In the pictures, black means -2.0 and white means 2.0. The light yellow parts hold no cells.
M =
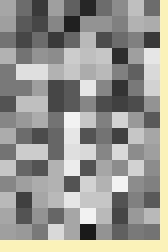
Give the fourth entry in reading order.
0.5
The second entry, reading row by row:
-0.3
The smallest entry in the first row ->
-1.4
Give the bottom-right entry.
-0.2
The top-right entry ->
-0.3
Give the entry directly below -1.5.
-0.4
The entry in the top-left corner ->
0.6
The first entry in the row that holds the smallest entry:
0.5
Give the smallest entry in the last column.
-1.1
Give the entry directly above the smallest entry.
1.8
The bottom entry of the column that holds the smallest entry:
-1.6
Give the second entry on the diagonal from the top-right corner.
0.8
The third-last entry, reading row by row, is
-0.5
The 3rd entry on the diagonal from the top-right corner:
-0.3
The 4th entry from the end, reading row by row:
0.3
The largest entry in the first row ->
1.0
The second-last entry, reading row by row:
-0.1
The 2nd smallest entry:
-1.5

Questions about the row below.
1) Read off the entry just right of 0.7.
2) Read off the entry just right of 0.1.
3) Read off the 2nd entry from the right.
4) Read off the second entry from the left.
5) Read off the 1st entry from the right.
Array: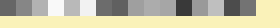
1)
0.6
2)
0.8
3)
-0.8
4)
0.1
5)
-0.2

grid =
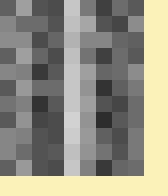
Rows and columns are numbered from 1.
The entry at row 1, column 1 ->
-0.5
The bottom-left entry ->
-0.5
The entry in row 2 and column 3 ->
-0.3
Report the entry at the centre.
1.1
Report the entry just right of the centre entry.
0.3
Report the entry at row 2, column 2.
-0.3
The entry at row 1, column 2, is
0.5
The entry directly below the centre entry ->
1.1
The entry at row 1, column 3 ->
-0.7
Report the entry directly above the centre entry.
1.1
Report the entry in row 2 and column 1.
0.1
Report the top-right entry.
-0.6
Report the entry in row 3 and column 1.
0.2
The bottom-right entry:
-0.3
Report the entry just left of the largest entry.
-0.8
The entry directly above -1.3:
-0.7
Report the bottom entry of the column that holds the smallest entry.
-1.1
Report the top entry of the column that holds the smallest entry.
-1.0
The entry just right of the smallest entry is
-0.6

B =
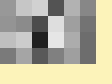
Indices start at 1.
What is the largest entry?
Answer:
1.6
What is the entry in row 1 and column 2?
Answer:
1.1
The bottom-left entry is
-0.1
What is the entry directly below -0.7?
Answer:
1.5
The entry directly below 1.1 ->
0.2
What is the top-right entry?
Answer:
0.1
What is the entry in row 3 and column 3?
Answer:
-1.5

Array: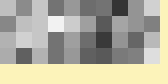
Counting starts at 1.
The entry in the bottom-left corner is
0.7
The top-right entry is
1.3
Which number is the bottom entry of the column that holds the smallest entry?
-0.1
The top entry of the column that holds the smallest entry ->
-1.2
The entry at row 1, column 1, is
1.0
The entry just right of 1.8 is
1.2
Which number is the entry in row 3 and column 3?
1.1
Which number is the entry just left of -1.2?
-0.2
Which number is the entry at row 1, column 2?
0.2
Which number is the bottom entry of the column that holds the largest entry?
-0.2
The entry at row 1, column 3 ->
1.1
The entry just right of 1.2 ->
0.5

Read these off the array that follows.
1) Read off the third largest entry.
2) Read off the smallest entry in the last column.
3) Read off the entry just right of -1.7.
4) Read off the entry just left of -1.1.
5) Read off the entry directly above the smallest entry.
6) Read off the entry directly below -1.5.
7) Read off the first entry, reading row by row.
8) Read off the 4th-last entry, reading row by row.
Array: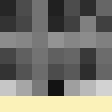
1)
0.9
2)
-1.0
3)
0.5
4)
-0.4
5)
-0.8
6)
-1.4
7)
-1.4
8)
-1.7

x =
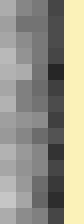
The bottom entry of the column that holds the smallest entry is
-0.9
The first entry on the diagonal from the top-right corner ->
-0.9
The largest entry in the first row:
0.7
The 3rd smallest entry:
-1.2
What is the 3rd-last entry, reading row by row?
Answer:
0.2
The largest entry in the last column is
-0.7
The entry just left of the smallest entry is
-0.2
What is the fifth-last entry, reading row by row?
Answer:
-1.3
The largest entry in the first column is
1.1
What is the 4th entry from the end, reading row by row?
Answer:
0.7
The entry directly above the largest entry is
0.9

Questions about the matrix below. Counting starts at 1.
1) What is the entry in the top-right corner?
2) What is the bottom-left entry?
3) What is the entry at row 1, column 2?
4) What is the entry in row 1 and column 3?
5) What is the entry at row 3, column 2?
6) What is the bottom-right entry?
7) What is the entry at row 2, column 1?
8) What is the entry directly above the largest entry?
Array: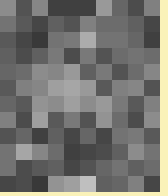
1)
0.0
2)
-0.9
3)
-0.7
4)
0.1
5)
-0.9
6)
-0.9
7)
-0.2
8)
-0.7
